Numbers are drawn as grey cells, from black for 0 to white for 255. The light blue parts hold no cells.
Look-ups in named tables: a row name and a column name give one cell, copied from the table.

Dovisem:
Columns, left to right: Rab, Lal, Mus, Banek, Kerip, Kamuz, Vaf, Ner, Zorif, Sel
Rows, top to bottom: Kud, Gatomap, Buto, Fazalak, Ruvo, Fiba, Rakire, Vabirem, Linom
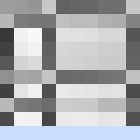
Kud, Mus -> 150
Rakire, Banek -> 80
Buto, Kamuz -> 224
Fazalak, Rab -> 64
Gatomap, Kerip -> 192
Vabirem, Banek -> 108
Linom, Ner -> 228
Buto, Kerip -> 224
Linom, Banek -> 70
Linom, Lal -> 242
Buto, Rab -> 55
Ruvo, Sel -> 99
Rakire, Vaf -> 229

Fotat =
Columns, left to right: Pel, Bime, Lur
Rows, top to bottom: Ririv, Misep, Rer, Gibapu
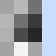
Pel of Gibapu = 163
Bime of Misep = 113
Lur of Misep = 58
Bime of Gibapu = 243
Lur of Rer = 38
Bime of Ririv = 185
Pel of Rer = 177
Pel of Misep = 182
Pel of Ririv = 163
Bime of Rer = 75
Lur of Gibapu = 165
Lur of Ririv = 114

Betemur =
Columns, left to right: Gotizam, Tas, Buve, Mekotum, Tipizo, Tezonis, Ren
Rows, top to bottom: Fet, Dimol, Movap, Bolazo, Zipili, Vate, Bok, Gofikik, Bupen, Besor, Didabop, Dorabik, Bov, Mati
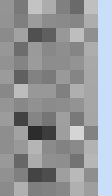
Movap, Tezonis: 190
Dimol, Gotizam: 147
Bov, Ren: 142
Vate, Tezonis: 133
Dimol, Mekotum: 140
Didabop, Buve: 181
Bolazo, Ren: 173
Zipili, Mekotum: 141
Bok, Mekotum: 152
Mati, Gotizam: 139
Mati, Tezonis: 176
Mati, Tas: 176
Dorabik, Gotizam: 153
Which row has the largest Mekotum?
Fet

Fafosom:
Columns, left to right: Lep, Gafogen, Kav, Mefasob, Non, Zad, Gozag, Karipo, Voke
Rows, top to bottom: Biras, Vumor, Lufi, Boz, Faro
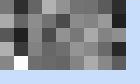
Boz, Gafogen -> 58
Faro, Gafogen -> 253
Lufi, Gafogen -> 32
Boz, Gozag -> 137
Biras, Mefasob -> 178
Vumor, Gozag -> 132
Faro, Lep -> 134
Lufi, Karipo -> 131
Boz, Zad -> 148
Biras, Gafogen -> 47
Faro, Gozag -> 171
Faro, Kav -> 110
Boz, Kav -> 130
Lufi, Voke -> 143
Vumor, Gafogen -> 102
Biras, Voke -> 45

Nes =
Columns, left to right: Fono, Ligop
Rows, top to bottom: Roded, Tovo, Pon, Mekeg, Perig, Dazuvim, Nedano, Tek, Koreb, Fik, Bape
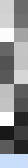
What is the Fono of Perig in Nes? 82
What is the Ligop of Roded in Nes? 106
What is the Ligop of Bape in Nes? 33
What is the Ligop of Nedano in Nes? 91
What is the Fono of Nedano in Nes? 191
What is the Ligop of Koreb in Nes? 36
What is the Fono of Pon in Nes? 252
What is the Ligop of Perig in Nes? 195
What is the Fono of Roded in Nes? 209
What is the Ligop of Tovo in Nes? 112
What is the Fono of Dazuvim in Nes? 88
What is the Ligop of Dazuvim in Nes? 214
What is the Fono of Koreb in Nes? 255
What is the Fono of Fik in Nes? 24
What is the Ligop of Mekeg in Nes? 196
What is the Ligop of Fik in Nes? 61
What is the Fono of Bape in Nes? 91
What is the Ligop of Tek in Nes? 79
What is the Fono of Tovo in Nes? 211

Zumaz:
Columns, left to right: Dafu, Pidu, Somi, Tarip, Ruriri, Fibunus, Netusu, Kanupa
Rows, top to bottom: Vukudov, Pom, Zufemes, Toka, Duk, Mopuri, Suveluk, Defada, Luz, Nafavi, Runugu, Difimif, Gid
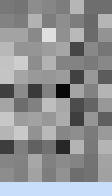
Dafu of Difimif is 133
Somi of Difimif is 167
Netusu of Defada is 100
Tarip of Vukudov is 134
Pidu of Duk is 206
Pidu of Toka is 148
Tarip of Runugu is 113
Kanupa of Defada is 152
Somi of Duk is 141
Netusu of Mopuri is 152

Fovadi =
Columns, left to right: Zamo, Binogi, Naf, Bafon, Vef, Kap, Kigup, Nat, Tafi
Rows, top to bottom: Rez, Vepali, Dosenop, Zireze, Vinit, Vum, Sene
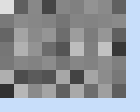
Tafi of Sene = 94
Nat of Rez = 138
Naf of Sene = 138
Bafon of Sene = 164
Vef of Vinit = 117
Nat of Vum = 140
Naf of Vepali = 135

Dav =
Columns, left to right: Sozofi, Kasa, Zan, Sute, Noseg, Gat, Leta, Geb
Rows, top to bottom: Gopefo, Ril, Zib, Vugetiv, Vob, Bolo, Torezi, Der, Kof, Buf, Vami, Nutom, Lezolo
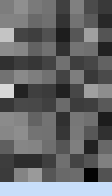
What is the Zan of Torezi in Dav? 63
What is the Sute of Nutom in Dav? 63
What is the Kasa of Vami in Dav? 134
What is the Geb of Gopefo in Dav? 57
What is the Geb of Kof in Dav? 28
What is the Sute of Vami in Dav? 111
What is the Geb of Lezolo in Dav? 82
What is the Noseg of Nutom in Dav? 112

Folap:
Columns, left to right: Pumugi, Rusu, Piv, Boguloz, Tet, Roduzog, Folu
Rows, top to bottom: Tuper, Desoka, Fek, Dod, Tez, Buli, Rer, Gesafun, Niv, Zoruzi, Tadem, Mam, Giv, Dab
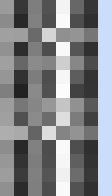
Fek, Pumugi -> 160
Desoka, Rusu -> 40
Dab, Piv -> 127
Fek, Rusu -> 159
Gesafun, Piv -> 134
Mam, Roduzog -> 95
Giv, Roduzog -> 108
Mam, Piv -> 125
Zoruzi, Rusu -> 170
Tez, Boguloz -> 132
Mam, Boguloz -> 78
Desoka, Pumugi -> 139
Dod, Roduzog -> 85
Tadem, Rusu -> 41
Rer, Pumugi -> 127

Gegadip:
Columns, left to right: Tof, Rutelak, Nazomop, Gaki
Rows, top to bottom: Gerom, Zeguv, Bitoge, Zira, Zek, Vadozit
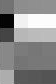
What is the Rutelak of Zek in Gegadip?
117
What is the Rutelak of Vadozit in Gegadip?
89
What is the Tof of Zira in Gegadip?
136
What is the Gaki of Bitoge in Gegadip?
188
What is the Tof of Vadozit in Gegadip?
173
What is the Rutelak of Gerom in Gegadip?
141
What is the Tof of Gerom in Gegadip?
115
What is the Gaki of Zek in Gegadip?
120
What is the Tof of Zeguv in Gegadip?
4
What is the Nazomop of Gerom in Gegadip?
143
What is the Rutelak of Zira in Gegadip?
123
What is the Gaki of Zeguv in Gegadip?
252
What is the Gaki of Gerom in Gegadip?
144
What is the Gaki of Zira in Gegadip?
122
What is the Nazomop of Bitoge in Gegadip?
187
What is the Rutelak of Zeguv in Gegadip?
241

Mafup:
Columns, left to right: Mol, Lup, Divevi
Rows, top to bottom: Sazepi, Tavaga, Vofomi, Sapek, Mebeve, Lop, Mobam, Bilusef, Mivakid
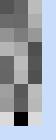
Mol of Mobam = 159
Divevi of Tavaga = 175
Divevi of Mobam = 188
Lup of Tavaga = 105
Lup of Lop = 180
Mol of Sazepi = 84
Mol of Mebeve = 104
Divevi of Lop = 80
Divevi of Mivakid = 218
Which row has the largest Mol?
Mivakid

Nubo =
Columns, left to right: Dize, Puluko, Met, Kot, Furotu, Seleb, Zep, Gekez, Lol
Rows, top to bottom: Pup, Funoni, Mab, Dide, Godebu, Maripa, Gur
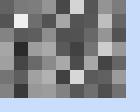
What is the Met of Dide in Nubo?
157
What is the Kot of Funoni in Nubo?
83
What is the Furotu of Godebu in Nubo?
169
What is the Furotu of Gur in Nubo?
130
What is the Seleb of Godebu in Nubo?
76
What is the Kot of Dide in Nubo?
169
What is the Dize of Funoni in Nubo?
84
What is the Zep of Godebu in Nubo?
167
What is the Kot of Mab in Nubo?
141
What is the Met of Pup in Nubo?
125
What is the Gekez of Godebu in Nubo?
68
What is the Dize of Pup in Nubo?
99
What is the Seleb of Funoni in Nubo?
84
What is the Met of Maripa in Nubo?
161
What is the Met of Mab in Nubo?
94
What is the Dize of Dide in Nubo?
166
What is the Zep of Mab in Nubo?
104
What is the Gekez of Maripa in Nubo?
96
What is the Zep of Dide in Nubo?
117

